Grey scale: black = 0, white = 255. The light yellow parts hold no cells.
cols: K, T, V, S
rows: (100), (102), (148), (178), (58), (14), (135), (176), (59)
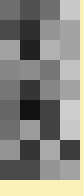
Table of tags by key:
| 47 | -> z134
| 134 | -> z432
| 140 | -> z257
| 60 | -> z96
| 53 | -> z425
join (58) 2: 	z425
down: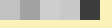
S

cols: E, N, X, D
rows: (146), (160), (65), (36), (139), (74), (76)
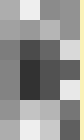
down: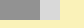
D
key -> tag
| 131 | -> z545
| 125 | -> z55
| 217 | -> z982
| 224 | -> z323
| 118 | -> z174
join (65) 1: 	z55
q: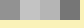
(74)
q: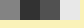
(139)
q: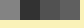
(36)

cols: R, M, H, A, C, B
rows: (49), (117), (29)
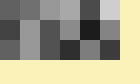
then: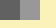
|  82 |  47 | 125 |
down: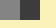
B
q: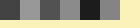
(117)
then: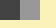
|  82 | 139 |  28 |
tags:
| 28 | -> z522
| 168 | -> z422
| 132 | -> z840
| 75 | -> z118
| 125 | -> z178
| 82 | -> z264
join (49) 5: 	z118
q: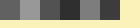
(29)
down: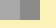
A

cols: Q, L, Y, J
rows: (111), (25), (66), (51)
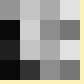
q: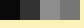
(51)
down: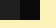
Q
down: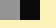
Q
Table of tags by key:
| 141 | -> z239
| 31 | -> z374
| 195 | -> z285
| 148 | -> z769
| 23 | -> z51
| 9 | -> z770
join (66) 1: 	z374
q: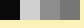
(25)
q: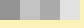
(111)

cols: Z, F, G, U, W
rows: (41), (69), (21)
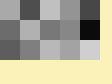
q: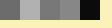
(69)
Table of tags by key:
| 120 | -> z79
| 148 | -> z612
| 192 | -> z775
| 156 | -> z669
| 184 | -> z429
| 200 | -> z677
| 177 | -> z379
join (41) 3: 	z775
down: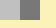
G
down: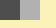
F

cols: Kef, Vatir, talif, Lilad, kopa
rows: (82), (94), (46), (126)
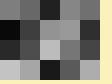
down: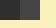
kopa
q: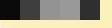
(94)
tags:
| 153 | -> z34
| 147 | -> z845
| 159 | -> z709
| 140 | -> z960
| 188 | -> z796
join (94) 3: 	z845
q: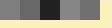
(82)

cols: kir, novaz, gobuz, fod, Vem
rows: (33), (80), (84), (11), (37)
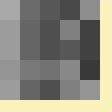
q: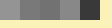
(11)
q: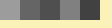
(80)
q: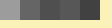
(84)

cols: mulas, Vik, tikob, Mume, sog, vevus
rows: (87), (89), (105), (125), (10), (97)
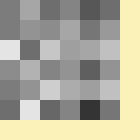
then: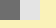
| 103 | 132 |  52 |
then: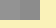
| 166 | 118 | 153 |
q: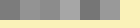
(89)
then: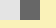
| 132 |  52 | 118 |
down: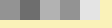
Vik

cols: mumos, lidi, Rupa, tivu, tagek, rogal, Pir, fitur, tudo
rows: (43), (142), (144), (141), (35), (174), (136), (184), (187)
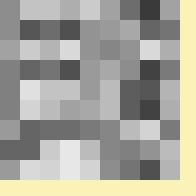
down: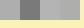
tudo
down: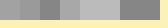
rogal
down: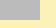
rogal
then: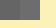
| 109 | 122 | 134 |
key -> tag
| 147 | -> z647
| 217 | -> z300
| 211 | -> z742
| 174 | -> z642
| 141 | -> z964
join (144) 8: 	z300

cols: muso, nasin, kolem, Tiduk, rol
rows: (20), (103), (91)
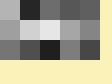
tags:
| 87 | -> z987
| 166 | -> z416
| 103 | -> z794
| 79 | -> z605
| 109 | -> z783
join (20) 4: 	z987
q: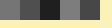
(91)

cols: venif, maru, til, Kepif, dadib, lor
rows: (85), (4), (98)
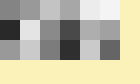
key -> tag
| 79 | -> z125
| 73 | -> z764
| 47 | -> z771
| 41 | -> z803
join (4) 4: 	z764
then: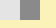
|  73 | 174 | 161 |
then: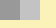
| 167 | 236 | 244 |
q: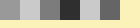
(98)
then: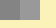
| 195 | 167 | 236 |

